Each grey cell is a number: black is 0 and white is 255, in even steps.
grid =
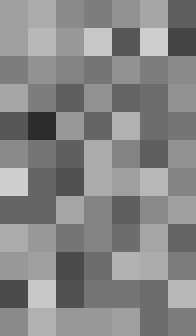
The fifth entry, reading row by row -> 145
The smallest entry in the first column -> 75
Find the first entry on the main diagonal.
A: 159
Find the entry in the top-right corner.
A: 95
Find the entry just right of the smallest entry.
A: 152
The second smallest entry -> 69
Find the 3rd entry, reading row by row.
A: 138
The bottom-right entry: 125
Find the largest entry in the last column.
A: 183
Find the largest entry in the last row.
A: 177
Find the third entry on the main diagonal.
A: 131
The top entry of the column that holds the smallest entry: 171
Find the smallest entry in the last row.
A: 109
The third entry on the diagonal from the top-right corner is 145
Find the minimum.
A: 45
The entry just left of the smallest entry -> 87
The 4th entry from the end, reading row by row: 152
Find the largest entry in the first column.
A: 206
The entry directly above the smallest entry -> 125
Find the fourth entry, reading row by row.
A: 125
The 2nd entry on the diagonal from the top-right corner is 206
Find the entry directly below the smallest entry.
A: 117

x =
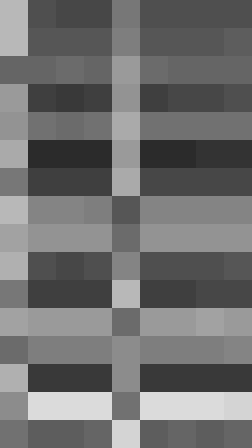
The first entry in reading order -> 184
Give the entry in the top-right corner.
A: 79
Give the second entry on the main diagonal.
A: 86
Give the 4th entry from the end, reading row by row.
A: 93
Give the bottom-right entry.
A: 101
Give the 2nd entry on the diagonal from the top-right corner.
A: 86
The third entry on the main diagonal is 107
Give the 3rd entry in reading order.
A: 71
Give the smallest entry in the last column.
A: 51
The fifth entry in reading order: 119
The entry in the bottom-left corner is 113

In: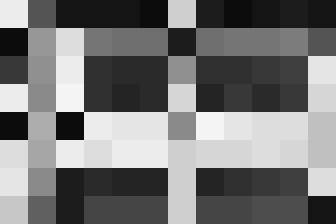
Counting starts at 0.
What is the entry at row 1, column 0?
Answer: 12
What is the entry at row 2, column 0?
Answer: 56
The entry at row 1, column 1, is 151
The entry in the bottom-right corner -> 20
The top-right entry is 20
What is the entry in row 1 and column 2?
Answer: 221
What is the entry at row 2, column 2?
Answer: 236
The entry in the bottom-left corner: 199
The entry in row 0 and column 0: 236
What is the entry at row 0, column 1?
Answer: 84
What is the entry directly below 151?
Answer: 144
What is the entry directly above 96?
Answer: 138

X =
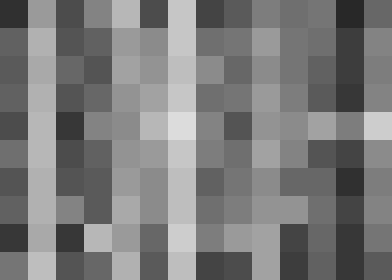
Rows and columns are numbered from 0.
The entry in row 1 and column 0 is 97
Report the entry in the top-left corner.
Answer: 48
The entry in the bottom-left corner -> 117
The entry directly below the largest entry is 198
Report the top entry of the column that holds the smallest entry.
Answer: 40
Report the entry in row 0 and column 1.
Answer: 154
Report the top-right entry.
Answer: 103
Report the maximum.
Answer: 220
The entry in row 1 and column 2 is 84
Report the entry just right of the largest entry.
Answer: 131
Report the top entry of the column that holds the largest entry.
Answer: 198
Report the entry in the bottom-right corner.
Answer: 90
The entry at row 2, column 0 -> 90
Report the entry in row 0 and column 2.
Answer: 76
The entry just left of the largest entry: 183
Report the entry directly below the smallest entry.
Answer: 61
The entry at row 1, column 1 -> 177

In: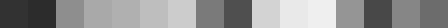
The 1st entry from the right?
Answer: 108
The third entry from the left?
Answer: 142
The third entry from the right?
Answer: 72
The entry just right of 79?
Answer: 211
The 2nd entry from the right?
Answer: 134

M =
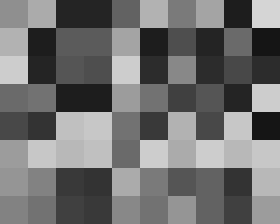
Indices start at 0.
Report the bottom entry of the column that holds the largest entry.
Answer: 156
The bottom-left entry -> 130
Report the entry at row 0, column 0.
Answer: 143
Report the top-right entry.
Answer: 213
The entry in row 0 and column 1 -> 171
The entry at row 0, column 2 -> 36
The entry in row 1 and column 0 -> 178
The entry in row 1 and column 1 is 29
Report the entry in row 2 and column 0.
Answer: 205
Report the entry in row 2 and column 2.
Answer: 85
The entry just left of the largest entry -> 29
